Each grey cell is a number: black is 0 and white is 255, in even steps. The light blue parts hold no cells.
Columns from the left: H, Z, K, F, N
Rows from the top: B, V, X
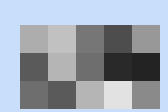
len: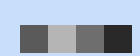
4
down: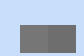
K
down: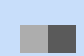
H
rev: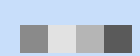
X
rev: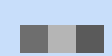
V

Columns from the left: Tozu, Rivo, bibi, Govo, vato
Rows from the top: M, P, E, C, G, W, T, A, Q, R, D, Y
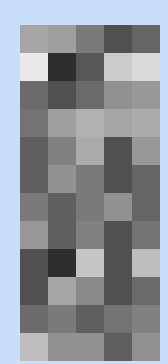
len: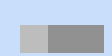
3
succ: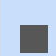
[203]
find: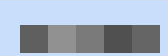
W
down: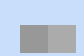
vato
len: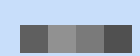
4
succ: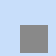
[80]
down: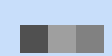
Rivo

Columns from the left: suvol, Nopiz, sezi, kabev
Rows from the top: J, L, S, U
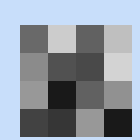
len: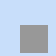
1
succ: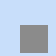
[81]
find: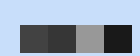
U

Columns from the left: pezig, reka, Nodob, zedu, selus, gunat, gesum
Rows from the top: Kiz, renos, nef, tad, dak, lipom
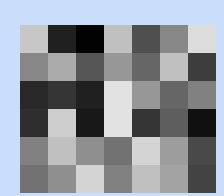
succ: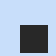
[53]
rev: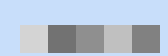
dak
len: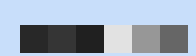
6

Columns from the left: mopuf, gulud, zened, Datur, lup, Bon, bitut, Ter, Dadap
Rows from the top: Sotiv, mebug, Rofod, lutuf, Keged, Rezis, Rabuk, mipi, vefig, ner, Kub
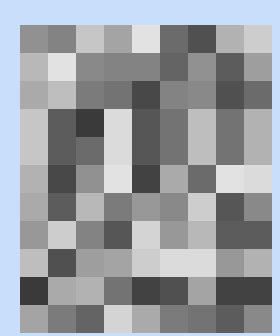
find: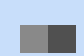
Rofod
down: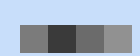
zened
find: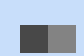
Rofod

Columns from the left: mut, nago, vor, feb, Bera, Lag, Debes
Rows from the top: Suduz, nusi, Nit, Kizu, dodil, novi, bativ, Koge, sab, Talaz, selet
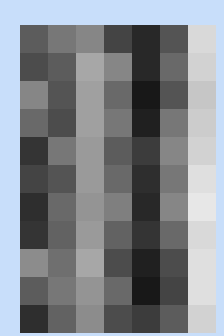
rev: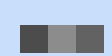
selet
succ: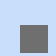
[167]
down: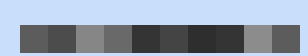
mut

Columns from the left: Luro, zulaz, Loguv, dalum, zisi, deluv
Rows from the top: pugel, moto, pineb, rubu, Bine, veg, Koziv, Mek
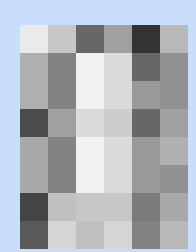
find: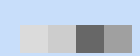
rubu
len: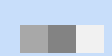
3
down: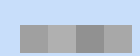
deluv
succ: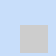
[103]
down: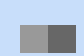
zisi
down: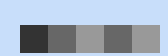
zisi

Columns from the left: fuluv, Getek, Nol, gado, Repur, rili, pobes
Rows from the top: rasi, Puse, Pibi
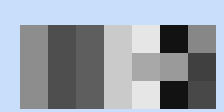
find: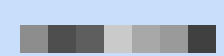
Puse
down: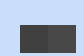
pobes
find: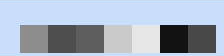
Pibi
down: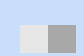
Repur

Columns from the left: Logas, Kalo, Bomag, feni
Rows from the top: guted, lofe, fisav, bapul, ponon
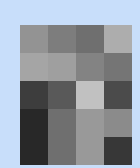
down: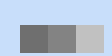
Bomag
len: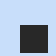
1
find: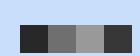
ponon
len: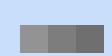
3
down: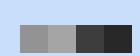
Logas

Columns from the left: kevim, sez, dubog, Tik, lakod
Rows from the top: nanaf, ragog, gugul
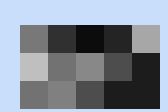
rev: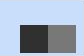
nanaf
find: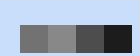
ragog
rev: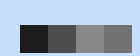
ragog

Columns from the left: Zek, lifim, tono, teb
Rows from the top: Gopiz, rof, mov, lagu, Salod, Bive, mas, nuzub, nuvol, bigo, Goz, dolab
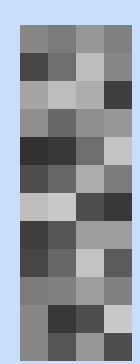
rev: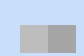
mov
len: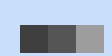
3
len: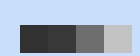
4
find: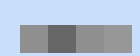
lagu
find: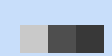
mas

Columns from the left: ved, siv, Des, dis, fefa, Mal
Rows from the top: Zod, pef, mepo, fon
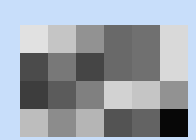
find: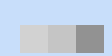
mepo
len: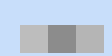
3
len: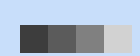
4
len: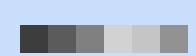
6

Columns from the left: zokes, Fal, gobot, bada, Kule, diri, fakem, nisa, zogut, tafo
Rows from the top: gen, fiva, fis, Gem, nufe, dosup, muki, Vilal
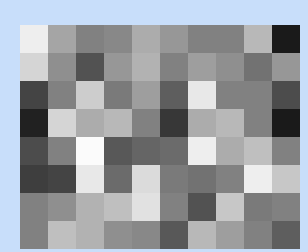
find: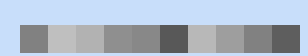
Vilal
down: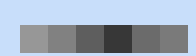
diri
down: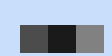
tafo
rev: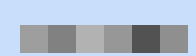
fiva
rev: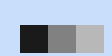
Gem
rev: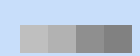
muki
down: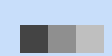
Fal

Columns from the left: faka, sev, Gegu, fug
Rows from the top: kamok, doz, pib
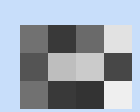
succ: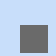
[226]
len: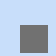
1
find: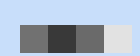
kamok

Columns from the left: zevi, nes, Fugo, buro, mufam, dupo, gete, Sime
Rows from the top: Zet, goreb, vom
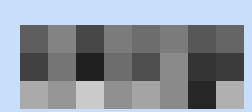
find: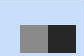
vom
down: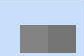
nes
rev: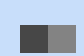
Zet
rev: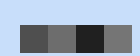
goreb
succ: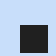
[109]
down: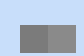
dupo

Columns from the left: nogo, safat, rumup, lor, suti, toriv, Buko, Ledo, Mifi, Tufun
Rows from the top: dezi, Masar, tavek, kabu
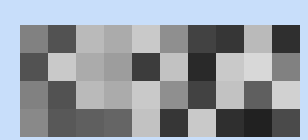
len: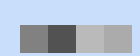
4
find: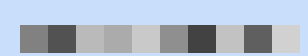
tavek
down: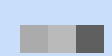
rumup
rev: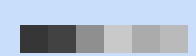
dezi
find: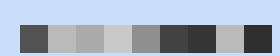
dezi

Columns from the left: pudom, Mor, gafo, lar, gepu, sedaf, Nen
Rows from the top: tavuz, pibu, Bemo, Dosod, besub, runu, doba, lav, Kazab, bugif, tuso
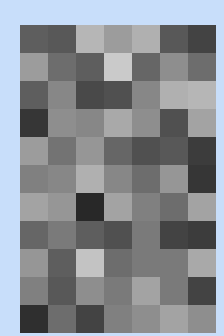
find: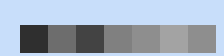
tuso
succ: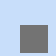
[150]
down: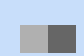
gepu
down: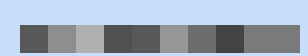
sedaf
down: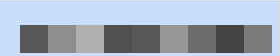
sedaf
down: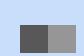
sedaf

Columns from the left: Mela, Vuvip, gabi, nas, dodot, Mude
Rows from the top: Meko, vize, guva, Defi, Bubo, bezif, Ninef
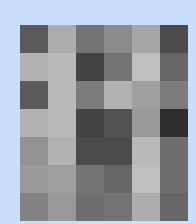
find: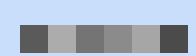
Meko
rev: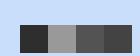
Defi

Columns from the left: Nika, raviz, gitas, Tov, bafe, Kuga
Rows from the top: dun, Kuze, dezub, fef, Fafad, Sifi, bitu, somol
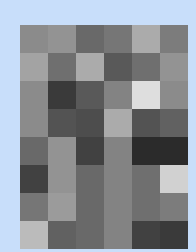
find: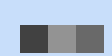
Sifi
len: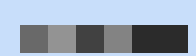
6

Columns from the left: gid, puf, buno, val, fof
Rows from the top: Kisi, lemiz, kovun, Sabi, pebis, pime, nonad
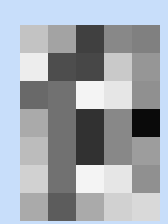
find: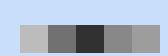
pebis
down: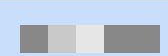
val

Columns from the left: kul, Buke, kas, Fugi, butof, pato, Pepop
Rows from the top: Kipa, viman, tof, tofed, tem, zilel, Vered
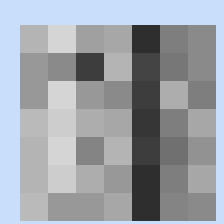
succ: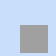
[167]
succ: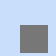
[138]
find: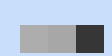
tofed
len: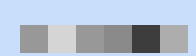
6
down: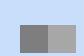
Pepop
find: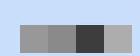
tof

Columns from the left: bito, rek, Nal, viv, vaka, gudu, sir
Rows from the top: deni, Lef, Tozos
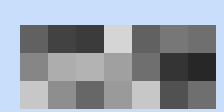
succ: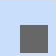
[154]
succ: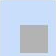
[160]
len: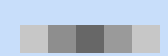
5
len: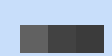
3
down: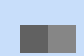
bito
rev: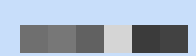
deni
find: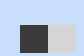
deni

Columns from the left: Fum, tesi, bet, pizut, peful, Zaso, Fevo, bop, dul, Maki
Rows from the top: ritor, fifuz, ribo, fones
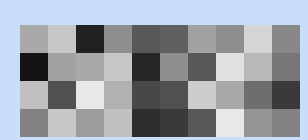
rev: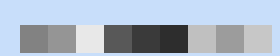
fones
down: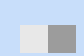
bet
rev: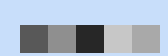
fifuz

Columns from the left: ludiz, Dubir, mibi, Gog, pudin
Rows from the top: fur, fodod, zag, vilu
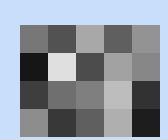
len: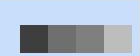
4
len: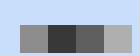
4
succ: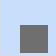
[127]
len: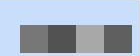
4

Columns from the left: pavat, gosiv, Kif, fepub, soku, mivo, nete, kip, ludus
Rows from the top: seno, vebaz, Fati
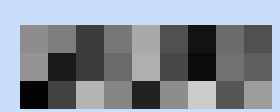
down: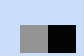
pavat
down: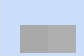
soku
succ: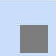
[60]
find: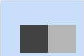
Fati
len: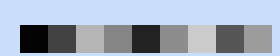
9
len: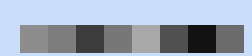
8
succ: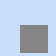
[34]

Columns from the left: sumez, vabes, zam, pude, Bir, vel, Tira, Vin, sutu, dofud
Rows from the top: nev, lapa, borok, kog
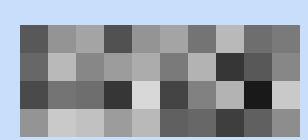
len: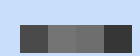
4
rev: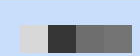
borok

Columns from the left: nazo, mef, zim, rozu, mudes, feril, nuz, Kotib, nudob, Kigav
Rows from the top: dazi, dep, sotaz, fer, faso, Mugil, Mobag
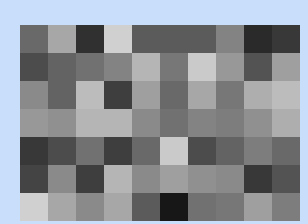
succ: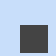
[138]
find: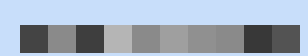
Mugil
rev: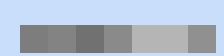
fer
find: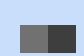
faso
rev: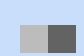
sotaz

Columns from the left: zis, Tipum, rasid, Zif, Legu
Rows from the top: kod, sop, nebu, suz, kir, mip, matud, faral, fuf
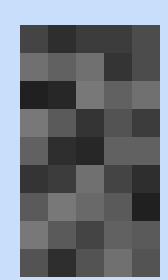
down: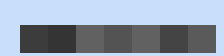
Zif
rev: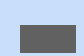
kir
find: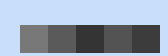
suz
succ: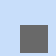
[90]
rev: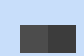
kod

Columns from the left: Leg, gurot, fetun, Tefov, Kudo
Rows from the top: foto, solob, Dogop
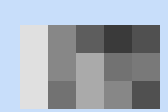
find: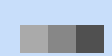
Dogop
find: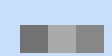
Dogop
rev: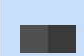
foto
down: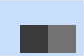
Tefov
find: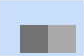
Dogop
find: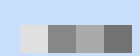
solob
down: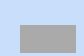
fetun

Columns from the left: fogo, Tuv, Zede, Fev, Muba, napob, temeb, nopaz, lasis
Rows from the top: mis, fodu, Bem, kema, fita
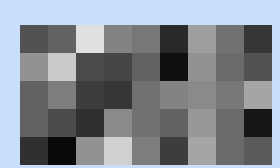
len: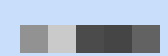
5
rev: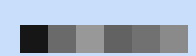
kema
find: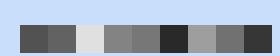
mis

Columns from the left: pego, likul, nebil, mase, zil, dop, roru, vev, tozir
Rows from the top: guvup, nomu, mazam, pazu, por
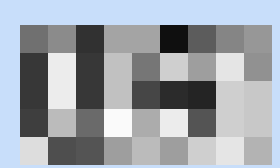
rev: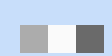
pazu
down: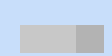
tozir
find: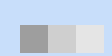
por
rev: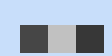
mazam
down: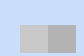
tozir
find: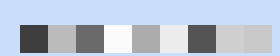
pazu

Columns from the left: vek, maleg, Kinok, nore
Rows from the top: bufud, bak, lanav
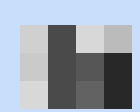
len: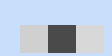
3
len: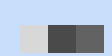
3
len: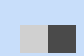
2
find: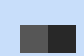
bak
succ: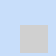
[74]
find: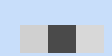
bufud
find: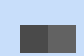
lanav

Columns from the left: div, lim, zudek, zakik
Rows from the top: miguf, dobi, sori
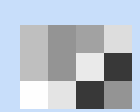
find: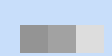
miguf
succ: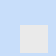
[56]
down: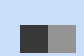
zakik
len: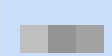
3
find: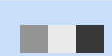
dobi
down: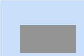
lim

